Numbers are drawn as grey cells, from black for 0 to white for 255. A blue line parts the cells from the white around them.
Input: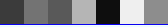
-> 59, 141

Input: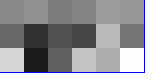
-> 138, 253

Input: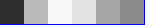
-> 46, 140

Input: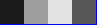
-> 26, 87

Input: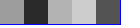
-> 157, 83

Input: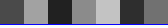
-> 74, 113
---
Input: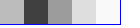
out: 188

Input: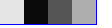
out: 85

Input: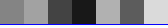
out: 162

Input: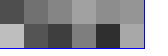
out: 161

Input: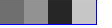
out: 111

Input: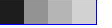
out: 147

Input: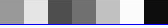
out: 193

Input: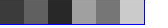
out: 118

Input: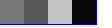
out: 87
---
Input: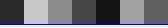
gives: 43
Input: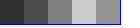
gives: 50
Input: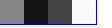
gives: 132
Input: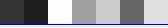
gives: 53
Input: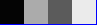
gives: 4
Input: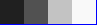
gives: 32
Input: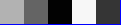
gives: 178
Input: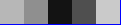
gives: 183
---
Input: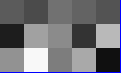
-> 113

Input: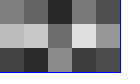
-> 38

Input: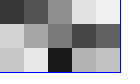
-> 143

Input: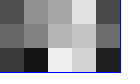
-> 167

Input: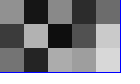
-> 137

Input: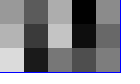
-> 173

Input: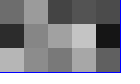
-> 68

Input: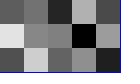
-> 37
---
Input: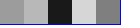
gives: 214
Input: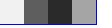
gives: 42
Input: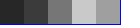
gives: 201
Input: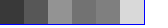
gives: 127
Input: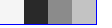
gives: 139
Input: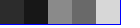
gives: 105
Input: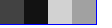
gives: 210
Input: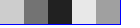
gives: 232
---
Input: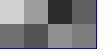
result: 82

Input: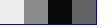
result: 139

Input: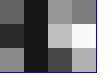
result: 23

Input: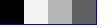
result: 244

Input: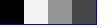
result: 243

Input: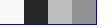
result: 38

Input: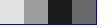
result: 157
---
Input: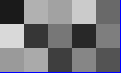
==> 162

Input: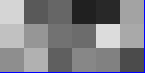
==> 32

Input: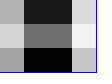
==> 24

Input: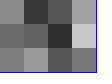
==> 55

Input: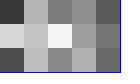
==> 124

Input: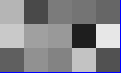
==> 123
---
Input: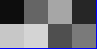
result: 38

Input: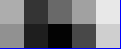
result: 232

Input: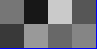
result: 86

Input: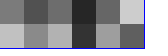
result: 205

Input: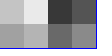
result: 84

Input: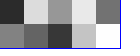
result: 114

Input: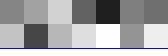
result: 111

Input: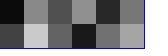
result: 119

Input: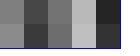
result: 37
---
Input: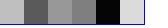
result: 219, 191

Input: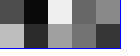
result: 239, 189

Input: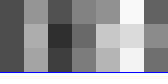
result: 249, 242

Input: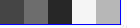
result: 245, 183

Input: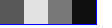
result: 226, 120

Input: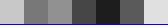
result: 224, 200

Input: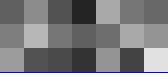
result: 225, 183

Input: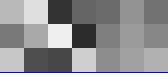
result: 239, 223

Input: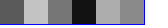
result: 195, 173

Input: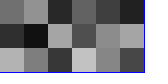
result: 194, 179
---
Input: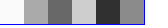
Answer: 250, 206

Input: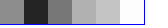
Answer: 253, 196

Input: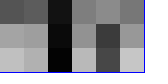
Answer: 198, 192

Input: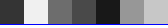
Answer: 240, 199

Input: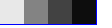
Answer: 232, 131

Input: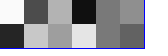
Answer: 250, 229
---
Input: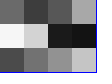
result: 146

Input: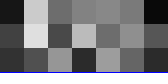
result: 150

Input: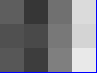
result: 127

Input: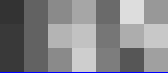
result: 138

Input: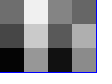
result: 17

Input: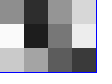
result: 92

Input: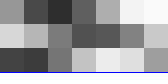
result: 117

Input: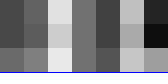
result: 233

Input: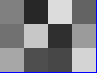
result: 71

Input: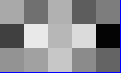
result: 199
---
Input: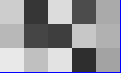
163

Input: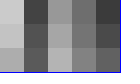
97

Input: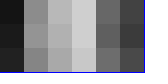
73

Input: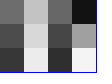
244

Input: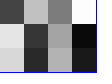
25

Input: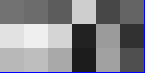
79

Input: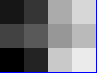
235
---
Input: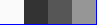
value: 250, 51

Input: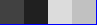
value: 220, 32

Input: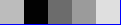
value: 223, 2

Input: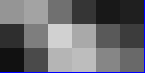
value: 209, 17

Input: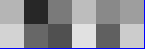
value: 225, 39

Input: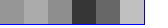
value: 192, 54

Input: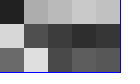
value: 223, 33

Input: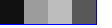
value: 189, 17
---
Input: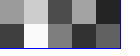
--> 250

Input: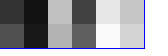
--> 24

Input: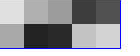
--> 34

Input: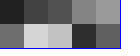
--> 214

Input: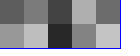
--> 190

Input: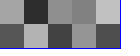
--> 179
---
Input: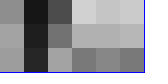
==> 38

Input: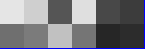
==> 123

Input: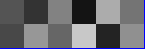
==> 151

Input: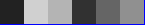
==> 208

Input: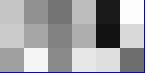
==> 245

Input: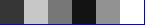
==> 199

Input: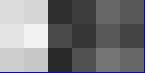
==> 199
